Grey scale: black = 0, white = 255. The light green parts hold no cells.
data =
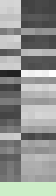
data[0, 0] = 212
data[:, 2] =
[213, 209, 194, 208, 121, 213, 196, 99, 194, 207, 32, 126, 59, 97, 120, 74, 71, 91, 117, 206, 105, 119, 93, 107, 106, 116]
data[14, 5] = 151
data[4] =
[123, 139, 121, 157, 156, 142, 147, 146]
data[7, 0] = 85
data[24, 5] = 173
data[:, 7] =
[66, 67, 78, 72, 146, 70, 73, 182, 82, 79, 254, 143, 216, 187, 157, 205, 209, 185, 160, 78, 157, 150, 179, 161, 166, 155]
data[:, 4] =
[67, 67, 88, 73, 156, 72, 79, 189, 85, 77, 239, 152, 208, 180, 155, 203, 202, 187, 157, 70, 159, 151, 180, 174, 170, 166]
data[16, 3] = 208
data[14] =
[123, 124, 120, 156, 155, 151, 151, 157]
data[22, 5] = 189
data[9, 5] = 80
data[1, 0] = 209
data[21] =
[128, 139, 119, 147, 151, 142, 143, 150]
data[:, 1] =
[211, 202, 192, 206, 139, 206, 198, 94, 198, 204, 32, 137, 68, 96, 124, 81, 69, 100, 125, 201, 117, 139, 96, 119, 123, 124]
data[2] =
[192, 192, 194, 85, 88, 88, 84, 78]
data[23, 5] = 175
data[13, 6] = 179
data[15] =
[81, 81, 74, 201, 203, 206, 205, 205]
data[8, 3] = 83
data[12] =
[65, 68, 59, 211, 208, 214, 207, 216]
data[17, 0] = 88
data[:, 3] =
[65, 72, 85, 69, 157, 69, 78, 184, 83, 83, 243, 152, 211, 177, 156, 201, 208, 191, 163, 77, 168, 147, 183, 173, 171, 160]
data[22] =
[90, 96, 93, 183, 180, 189, 185, 179]
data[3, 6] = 70

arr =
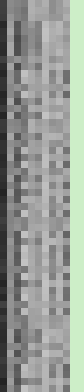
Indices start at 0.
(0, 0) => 64
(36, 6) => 175
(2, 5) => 162
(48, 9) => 160
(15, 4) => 173
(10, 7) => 131
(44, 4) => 161
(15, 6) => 174
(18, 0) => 58
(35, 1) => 140
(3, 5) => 128
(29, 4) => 160
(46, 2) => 138
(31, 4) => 161
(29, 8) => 155
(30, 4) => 161
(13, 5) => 152
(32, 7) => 151
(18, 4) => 175
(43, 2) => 128
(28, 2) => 90
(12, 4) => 162
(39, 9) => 106
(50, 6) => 194
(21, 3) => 181
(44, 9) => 113
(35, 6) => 191
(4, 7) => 175
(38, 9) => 174
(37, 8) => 174
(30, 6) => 190
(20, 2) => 132
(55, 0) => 46
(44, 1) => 144
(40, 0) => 37
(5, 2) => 75
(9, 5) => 117
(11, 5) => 160
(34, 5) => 125

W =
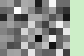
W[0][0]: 149
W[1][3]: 177
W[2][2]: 54
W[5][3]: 130
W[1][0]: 100
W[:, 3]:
[170, 177, 41, 120, 212, 130, 212, 108]
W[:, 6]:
[131, 115, 139, 66, 112, 154, 191, 96]
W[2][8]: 118
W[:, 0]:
[149, 100, 38, 140, 131, 152, 138, 115]
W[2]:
[38, 143, 54, 41, 169, 169, 139, 84, 118, 21]
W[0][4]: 165
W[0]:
[149, 161, 96, 170, 165, 29, 131, 245, 109, 108]
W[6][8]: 99
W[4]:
[131, 112, 90, 212, 148, 178, 112, 53, 81, 231]
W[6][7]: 19
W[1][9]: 49
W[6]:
[138, 75, 84, 212, 105, 143, 191, 19, 99, 183]
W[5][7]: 241
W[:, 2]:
[96, 254, 54, 131, 90, 100, 84, 164]
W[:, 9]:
[108, 49, 21, 162, 231, 124, 183, 63]

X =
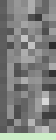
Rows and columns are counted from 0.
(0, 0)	93
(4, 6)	78
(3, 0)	98
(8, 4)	165
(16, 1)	146
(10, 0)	97
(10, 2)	80
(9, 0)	90
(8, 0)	94
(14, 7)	120
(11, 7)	119
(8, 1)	137
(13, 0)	95
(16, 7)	62
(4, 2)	153
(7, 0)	91
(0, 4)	174
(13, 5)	139
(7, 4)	127
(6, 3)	95
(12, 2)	78
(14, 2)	108
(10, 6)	90
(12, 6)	76
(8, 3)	166
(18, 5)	171
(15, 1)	147
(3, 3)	164
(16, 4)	126
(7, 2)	127
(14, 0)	97
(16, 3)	108
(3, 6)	96
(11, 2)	135
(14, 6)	216

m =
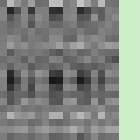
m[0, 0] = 111
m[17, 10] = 126
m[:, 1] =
[186, 38, 85, 103, 111, 137, 156, 91, 121, 98, 41, 29, 52, 85, 83, 121, 179, 112, 138, 101]
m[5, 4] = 123
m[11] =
[129, 29, 71, 122, 83, 119, 109, 24, 30, 114, 92, 28, 57, 115, 67, 112, 109]
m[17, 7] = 109
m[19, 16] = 117
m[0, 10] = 135
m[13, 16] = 101
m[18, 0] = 138
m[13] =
[111, 85, 103, 101, 82, 115, 111, 81, 87, 109, 101, 102, 89, 108, 102, 105, 101]
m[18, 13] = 158
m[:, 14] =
[186, 93, 94, 118, 129, 132, 142, 113, 126, 104, 80, 67, 91, 102, 97, 142, 181, 118, 144, 108]
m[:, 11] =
[197, 45, 85, 98, 124, 141, 171, 101, 119, 89, 62, 28, 72, 102, 98, 122, 184, 129, 148, 86]
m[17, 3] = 124
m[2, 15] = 124
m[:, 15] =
[117, 128, 124, 130, 123, 110, 157, 108, 95, 114, 140, 112, 137, 105, 139, 118, 129, 131, 164, 114]
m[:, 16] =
[111, 122, 136, 118, 118, 107, 151, 108, 80, 124, 131, 109, 136, 101, 147, 118, 134, 122, 163, 117]
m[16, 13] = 123
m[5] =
[122, 137, 130, 108, 123, 119, 110, 138, 136, 104, 101, 141, 126, 139, 132, 110, 107]
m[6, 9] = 134
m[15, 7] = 118
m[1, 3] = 131
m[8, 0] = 109
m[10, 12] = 81
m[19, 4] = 106
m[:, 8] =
[188, 44, 83, 103, 123, 136, 158, 86, 125, 105, 56, 30, 61, 87, 85, 125, 175, 104, 137, 102]
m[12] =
[129, 52, 93, 125, 70, 133, 128, 72, 61, 136, 131, 72, 82, 126, 91, 137, 136]

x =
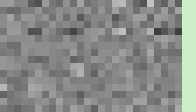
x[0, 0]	154
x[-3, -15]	96
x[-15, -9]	128
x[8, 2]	132
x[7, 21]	168
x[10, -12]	144
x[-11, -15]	135
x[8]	[151, 144, 132, 137, 109, 100, 110, 135, 131, 137, 99, 111, 131, 148, 143, 129, 157, 142, 117, 130, 119, 149, 109, 140, 124, 128]
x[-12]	[120, 154, 154, 135, 80, 83, 144, 132, 110, 93, 69, 102, 145, 149, 155, 123, 170, 191, 104, 131, 143, 176, 61, 85, 112, 62]
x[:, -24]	[133, 108, 123, 149, 154, 139, 112, 115, 132, 143, 128, 113, 114, 127, 123, 101]
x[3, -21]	122
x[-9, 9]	123
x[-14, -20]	147
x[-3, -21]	149
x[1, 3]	125
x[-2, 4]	128
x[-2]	[151, 120, 123, 130, 128, 143, 146, 124, 159, 133, 137, 114, 156, 144, 128, 129, 140, 132, 128, 160, 161, 118, 111, 159, 141, 154]
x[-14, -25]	163
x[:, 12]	[114, 147, 124, 104, 145, 141, 140, 133, 131, 126, 126, 126, 138, 124, 156, 131]
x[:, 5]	[81, 148, 133, 122, 83, 119, 142, 142, 100, 141, 154, 144, 161, 149, 143, 155]
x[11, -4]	131
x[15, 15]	130
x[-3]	[100, 115, 127, 135, 159, 149, 114, 154, 136, 125, 123, 96, 124, 134, 137, 141, 108, 111, 130, 133, 149, 122, 131, 130, 98, 125]
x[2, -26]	139
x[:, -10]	[180, 157, 88, 111, 170, 129, 137, 135, 157, 133, 137, 134, 149, 108, 140, 151]
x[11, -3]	131
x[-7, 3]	132
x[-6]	[114, 134, 128, 107, 126, 154, 137, 112, 118, 112, 149, 177, 126, 99, 144, 123, 137, 144, 159, 121, 125, 139, 150, 113, 132, 140]
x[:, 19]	[104, 112, 158, 145, 131, 137, 117, 105, 130, 114, 121, 136, 139, 133, 160, 113]
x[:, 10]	[112, 142, 139, 125, 69, 122, 143, 155, 99, 165, 149, 125, 140, 123, 137, 159]
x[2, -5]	103
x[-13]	[139, 151, 149, 132, 144, 122, 122, 148, 129, 138, 125, 131, 104, 134, 117, 147, 111, 132, 127, 145, 112, 123, 144, 107, 136, 116]
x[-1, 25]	169
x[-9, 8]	131
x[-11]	[148, 138, 139, 140, 141, 119, 136, 124, 120, 144, 122, 135, 141, 152, 127, 119, 129, 112, 124, 137, 133, 123, 151, 160, 150, 139]
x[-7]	[149, 147, 143, 132, 136, 141, 120, 133, 124, 137, 165, 171, 126, 115, 125, 146, 133, 142, 142, 114, 105, 131, 147, 119, 141, 139]

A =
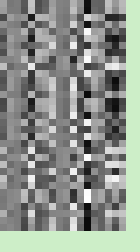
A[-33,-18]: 162
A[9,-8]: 101
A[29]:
[122, 138, 125, 70, 138, 95, 123, 204, 123, 108, 234, 98, 14, 133, 99, 134, 65, 152]
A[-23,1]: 147
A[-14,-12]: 174
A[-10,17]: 202
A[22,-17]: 139
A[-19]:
[71, 159, 136, 127, 27, 170, 174, 184, 122, 110, 183, 65, 172, 185, 149, 37, 19, 68]
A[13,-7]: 128
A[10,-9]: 133
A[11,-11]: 199
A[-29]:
[106, 141, 139, 177, 72, 182, 162, 101, 133, 139, 76, 125, 249, 159, 166, 78, 124, 79]
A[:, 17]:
[184, 180, 61, 170, 79, 60, 129, 64, 98, 197, 73, 90, 105, 175, 68, 77, 146, 76, 116, 64, 161, 200, 86, 202, 139, 197, 190, 95, 88, 152, 196, 167, 158]
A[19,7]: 133
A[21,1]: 111
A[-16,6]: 165
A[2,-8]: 147
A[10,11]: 107
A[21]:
[183, 111, 124, 106, 229, 77, 87, 119, 136, 140, 136, 176, 37, 86, 101, 219, 207, 200]
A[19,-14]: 42
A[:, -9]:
[127, 124, 118, 118, 139, 112, 103, 122, 153, 149, 133, 106, 104, 120, 110, 109, 105, 136, 103, 126, 112, 140, 143, 144, 105, 153, 130, 148, 147, 108, 136, 114, 109]
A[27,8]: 138
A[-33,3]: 89
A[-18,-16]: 134
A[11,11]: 68
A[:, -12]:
[97, 102, 178, 107, 162, 177, 139, 177, 148, 84, 169, 163, 153, 105, 174, 170, 127, 165, 145, 174, 117, 87, 159, 86, 132, 89, 94, 151, 156, 123, 92, 113, 119]
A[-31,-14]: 28
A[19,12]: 231
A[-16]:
[102, 144, 140, 176, 62, 183, 165, 110, 132, 136, 87, 117, 243, 164, 168, 67, 108, 76]
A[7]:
[79, 155, 140, 155, 35, 186, 177, 145, 126, 122, 130, 84, 222, 182, 163, 43, 58, 64]

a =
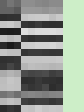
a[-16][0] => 100
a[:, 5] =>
[136, 152, 202, 59, 219, 54, 211, 59, 197, 187, 72, 57, 58, 131, 62, 205]
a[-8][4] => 197
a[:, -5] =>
[142, 153, 200, 50, 212, 48, 206, 59, 197, 190, 69, 48, 53, 135, 56, 193]
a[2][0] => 46
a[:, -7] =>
[105, 88, 50, 190, 31, 194, 39, 190, 53, 56, 172, 193, 193, 111, 186, 47]
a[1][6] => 147
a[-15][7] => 154
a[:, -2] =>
[139, 154, 191, 47, 221, 52, 213, 54, 198, 181, 62, 49, 45, 132, 53, 200]
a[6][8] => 206
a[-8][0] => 48
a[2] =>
[46, 49, 50, 194, 200, 202, 203, 191, 201]
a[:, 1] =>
[117, 99, 49, 202, 29, 186, 26, 190, 50, 69, 180, 198, 195, 126, 193, 54]
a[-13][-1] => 48
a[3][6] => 49
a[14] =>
[184, 193, 186, 62, 56, 62, 62, 53, 59]
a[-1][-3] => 196
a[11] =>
[189, 198, 193, 46, 48, 57, 50, 49, 46]
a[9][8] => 184
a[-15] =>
[99, 99, 88, 153, 153, 152, 147, 154, 151]
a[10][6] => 76
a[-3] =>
[116, 126, 111, 130, 135, 131, 126, 132, 134]
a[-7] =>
[53, 69, 56, 181, 190, 187, 185, 181, 184]
